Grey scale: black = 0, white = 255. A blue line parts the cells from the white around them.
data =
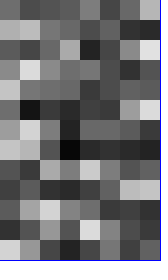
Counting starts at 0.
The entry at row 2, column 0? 91
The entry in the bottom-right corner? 97
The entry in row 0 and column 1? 76
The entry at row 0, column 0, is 110
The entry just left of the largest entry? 138
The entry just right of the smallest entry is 42
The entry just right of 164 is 211
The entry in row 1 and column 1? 188
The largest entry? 225
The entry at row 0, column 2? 83
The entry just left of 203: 125
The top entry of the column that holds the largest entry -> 182
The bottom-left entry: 211
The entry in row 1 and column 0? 176

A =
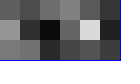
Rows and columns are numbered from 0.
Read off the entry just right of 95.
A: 76
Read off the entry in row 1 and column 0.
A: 150
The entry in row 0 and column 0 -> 95
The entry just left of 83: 69
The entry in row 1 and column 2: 11

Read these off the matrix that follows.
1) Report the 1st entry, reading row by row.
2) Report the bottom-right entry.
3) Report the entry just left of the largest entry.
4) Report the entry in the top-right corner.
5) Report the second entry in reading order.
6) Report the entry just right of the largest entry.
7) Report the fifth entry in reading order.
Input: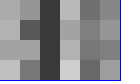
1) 171
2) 157
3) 57
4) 135
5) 150
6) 104
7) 111
